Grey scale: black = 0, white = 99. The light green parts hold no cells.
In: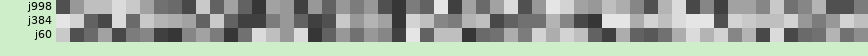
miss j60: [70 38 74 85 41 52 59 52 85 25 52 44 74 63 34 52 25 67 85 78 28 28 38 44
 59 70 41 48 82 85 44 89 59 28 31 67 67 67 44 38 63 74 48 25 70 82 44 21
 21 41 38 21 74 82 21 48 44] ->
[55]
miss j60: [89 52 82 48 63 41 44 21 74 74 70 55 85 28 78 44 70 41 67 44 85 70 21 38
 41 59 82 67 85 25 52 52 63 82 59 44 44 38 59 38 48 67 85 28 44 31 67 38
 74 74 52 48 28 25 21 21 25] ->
[34]

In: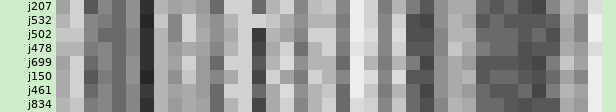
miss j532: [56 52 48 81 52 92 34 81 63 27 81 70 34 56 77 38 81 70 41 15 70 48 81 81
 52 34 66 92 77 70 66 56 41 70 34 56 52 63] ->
[31]
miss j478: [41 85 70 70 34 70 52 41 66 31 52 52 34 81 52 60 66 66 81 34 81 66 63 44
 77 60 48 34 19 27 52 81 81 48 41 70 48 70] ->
[88]
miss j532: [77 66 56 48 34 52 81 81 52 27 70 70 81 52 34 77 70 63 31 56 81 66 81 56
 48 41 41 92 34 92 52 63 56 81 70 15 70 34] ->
[38]
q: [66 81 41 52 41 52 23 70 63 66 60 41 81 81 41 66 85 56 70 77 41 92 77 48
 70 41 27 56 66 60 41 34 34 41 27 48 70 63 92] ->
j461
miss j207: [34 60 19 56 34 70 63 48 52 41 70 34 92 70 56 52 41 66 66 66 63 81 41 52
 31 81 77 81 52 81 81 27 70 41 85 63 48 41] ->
[73]
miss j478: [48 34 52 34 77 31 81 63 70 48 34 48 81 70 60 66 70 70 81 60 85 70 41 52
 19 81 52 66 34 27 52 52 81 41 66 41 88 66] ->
[44]

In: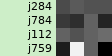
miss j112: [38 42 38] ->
[32]
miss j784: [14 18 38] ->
[22]
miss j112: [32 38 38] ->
[42]
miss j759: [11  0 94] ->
[38]
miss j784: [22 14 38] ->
[18]
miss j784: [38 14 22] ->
[18]

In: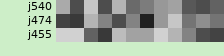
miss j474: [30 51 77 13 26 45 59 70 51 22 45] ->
[55]
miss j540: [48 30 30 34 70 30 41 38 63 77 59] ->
[66]
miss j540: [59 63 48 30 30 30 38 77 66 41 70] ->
[34]

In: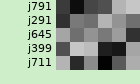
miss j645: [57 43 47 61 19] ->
[64]
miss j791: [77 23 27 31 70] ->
[5]
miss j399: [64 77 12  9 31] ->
[73]
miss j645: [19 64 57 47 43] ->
[61]
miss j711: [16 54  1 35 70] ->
[67]

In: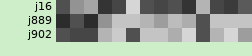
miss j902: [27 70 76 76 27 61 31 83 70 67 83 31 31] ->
[79]
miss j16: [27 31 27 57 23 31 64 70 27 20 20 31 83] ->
[35]
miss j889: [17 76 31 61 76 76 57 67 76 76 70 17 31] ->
[73]
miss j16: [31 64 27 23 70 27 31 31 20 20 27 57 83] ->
[35]
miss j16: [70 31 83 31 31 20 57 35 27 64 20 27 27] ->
[23]

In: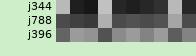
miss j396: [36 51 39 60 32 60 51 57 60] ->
[54]
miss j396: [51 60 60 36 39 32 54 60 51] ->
[57]
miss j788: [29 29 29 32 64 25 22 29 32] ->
[68]
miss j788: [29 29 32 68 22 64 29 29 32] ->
[25]

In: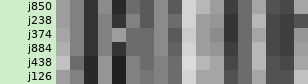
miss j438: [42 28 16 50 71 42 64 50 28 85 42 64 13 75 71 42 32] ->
[58]
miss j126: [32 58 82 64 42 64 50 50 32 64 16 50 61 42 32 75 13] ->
[46]
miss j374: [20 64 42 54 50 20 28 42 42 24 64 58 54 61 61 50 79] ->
[35]
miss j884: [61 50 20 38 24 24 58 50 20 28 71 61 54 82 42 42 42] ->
[68]
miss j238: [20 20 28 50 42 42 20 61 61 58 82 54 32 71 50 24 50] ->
[35]
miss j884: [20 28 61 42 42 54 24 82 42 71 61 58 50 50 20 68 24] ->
[38]

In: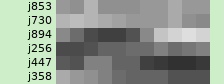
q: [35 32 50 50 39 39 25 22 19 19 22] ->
j447
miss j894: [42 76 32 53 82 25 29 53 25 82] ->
[86]
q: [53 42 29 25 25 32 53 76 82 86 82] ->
j894
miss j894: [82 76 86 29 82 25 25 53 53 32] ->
[42]
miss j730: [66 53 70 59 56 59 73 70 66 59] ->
[63]
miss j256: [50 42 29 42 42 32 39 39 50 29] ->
[46]
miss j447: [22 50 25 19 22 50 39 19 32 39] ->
[35]

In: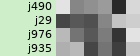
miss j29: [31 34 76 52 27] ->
[80]
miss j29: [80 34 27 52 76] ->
[31]
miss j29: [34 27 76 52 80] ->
[31]
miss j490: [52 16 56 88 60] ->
[84]
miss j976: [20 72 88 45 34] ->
[48]
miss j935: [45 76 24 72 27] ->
[68]
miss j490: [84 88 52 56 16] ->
[60]

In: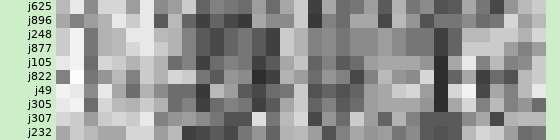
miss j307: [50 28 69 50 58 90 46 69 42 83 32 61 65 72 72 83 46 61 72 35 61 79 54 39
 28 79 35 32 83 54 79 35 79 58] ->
[86]
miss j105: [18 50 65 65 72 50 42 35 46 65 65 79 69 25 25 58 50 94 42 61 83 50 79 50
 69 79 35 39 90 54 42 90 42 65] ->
[76]

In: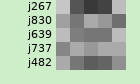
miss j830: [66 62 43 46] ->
[59]
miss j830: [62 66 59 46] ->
[43]
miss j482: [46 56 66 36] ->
[39]
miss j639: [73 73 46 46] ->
[49]
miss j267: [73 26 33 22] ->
[77]
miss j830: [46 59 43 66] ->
[62]
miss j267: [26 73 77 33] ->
[22]

